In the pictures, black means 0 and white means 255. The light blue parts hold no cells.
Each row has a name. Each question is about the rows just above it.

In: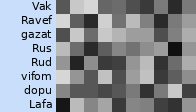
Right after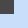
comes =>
[87]
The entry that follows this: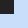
[142]
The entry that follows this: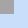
[58]
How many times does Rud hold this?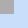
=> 1
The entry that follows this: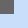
[108]
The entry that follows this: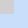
[114]
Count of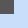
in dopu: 3

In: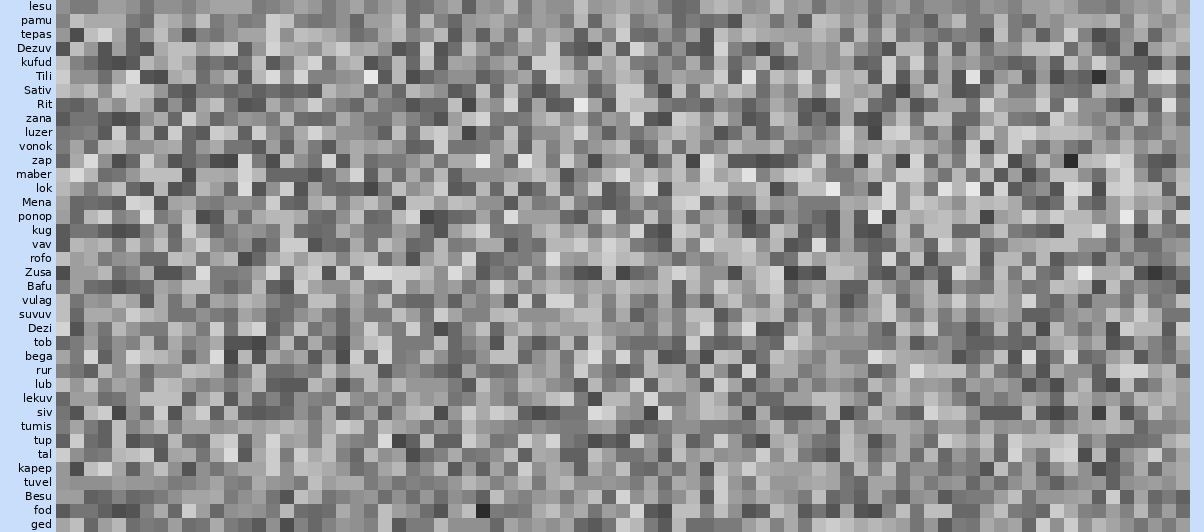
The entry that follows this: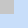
[117]
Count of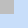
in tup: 8
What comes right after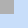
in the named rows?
[164]
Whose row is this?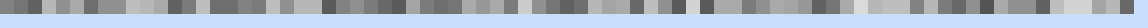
rur
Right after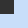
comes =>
[130]
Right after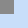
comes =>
[110]

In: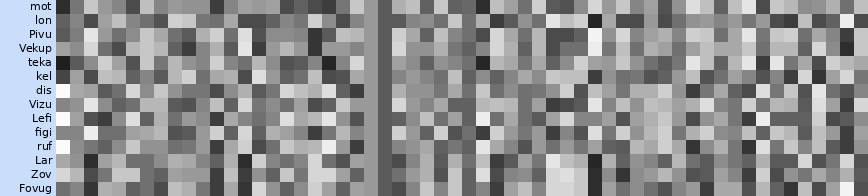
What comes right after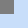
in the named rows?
[229]
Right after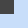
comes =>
[160]
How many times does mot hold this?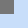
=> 2
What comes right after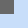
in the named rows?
[45]
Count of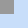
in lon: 5

